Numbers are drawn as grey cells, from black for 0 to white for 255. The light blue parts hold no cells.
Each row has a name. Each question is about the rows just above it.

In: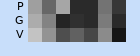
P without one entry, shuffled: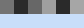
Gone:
[55]
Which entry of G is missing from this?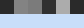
[36]
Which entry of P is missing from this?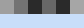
[55]
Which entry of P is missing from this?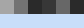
[159]
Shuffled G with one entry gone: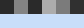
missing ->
[36]
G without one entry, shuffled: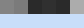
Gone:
[36]

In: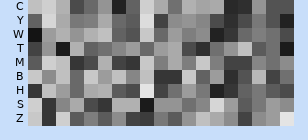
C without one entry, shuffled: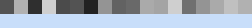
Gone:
[41]
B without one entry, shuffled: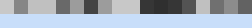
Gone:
[184]
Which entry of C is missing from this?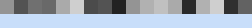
[164]
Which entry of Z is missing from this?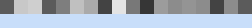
[60]

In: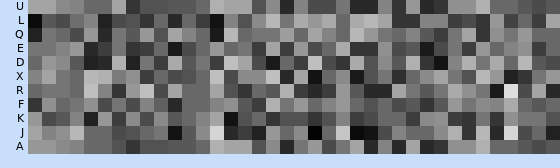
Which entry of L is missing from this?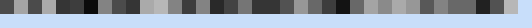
[110]
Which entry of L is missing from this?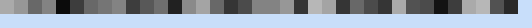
[67]
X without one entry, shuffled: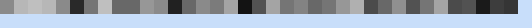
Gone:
[47]
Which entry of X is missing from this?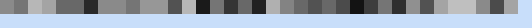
[123]
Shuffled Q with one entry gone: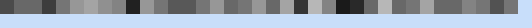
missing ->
[158]
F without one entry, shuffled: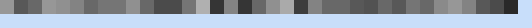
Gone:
[96]

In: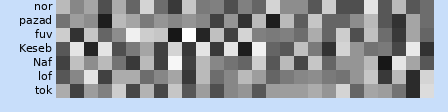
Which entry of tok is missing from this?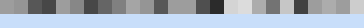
[179]
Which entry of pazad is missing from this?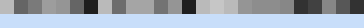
[93]
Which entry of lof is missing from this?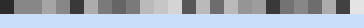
[141]
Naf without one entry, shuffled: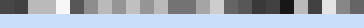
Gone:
[198]
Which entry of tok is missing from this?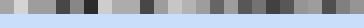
[220]

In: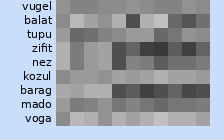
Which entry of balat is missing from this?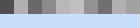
[85]
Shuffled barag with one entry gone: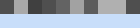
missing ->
[71]
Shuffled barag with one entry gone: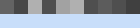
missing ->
[169]

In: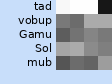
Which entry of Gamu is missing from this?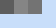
[121]
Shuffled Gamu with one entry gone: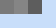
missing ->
[115]
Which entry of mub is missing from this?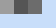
[100]
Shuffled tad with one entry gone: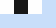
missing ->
[248]
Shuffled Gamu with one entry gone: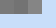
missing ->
[93]
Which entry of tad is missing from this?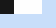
[248]
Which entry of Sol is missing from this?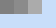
[165]

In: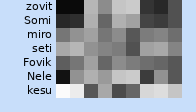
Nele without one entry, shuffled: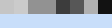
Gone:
[154]
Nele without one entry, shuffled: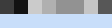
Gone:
[154]
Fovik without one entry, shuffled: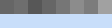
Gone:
[94]

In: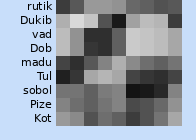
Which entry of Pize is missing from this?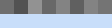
[74]
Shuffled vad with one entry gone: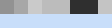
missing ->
[96]
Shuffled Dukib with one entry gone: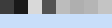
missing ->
[161]
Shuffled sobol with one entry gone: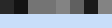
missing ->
[123]

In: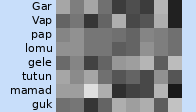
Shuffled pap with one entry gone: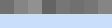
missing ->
[126]
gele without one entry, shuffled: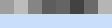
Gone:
[151]
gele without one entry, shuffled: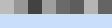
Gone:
[133]
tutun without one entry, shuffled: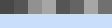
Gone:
[139]
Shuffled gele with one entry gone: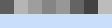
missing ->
[106]
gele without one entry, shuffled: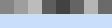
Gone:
[151]

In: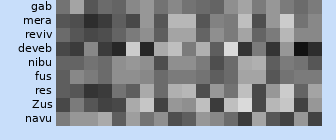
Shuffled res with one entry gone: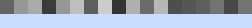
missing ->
[164]
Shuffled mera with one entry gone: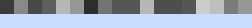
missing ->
[130]
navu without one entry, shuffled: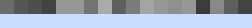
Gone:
[158]

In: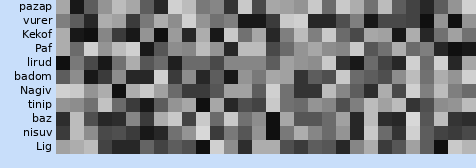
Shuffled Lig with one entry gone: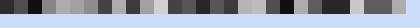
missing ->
[100]
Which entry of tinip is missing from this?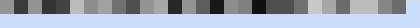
[194]
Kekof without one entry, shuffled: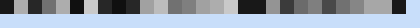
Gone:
[155]
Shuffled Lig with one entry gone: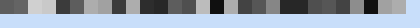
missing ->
[181]
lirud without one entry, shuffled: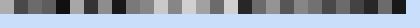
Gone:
[31]

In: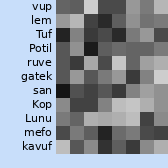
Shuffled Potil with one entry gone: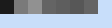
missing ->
[107]
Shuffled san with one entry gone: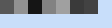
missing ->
[81]
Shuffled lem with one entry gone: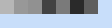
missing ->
[114]

